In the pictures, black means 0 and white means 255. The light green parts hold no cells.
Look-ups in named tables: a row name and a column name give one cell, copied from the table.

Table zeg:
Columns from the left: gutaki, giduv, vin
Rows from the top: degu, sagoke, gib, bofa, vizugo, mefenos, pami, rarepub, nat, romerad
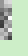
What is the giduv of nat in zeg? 190
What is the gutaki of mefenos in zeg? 67
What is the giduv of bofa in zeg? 172
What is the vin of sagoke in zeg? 194
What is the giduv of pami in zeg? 182
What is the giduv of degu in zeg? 209
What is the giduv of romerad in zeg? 137
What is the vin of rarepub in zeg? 240
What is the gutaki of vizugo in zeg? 124
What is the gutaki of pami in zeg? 60
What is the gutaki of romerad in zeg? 196
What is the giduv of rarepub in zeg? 135
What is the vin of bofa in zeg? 138
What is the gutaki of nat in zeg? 170
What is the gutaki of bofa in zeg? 90
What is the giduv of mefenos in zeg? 153
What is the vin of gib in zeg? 111
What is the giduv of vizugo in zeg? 90
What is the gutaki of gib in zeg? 118

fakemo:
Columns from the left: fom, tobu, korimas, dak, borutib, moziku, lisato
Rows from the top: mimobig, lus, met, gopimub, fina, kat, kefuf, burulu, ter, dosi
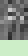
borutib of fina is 86
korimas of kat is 124
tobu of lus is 100
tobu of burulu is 122
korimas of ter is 53
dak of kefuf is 62
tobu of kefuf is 115
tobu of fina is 149
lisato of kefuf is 63
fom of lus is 106

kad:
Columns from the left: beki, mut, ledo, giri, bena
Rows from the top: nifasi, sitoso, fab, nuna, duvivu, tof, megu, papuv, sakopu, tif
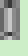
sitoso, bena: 135
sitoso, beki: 153
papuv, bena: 121
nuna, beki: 102
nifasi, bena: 135
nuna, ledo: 199
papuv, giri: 140
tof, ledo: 199
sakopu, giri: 117
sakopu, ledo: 57
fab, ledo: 199
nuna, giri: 139

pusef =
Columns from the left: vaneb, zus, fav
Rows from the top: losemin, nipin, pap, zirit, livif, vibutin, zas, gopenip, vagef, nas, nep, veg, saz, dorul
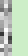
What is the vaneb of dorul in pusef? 230
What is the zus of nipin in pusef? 235
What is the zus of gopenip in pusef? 254
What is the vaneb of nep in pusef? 151
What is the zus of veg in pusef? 173
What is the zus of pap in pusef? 158
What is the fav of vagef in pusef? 135
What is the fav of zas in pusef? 168
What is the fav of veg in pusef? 196
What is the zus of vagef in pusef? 224
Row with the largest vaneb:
veg

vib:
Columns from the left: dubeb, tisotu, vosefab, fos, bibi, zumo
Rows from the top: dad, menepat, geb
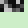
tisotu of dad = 85
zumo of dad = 17
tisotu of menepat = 176
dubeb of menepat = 33
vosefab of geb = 192
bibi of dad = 194
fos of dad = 12
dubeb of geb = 12
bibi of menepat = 34
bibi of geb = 103
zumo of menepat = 74

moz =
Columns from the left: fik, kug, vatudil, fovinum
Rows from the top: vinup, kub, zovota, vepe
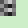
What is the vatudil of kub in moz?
28
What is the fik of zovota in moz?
83
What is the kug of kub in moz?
73
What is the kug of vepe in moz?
73
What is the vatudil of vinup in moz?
201
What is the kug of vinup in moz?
156
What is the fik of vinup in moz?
83
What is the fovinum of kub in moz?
100
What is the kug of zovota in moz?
156
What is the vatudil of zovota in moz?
201
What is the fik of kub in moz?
146
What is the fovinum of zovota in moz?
129
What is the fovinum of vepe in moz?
100
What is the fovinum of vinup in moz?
129
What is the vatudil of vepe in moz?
28
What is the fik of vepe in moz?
145

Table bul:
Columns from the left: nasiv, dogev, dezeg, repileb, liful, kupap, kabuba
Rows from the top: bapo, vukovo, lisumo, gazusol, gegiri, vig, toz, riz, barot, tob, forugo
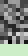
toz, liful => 134
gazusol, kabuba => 126
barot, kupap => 172
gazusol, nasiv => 107
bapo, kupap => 70
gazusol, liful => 174
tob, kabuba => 150
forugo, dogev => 207
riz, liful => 44
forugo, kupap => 180
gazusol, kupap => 85
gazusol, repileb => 116
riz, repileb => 38
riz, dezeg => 121
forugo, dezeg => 3
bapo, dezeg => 155

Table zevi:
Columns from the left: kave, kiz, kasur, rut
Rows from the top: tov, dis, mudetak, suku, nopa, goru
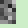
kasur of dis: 32
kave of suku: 70
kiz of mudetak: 131
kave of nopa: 97
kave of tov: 53
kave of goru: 150
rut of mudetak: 46
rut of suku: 118
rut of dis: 142
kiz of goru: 149
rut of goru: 66
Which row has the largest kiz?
goru

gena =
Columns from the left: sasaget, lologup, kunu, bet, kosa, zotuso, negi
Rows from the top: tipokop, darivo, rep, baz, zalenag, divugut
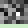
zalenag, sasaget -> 174
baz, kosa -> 254
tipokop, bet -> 114
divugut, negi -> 102
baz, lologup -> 15
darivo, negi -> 101
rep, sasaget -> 26
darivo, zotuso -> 64
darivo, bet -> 43
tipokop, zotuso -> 78
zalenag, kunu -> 88
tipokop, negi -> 34
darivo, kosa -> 141
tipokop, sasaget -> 120
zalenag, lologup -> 137
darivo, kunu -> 134
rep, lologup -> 86
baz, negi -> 117

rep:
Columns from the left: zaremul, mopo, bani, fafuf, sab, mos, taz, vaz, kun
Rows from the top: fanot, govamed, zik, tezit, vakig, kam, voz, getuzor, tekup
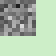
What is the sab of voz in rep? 105
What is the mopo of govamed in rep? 67
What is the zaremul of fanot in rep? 141
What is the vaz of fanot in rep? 100
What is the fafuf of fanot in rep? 109
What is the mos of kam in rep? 86
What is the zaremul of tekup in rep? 135
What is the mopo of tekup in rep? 175
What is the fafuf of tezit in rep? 110
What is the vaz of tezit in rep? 82
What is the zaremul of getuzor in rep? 105
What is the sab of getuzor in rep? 112
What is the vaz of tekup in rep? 119
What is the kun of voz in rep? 91
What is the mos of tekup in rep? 97
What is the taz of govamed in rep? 82
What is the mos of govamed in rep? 141

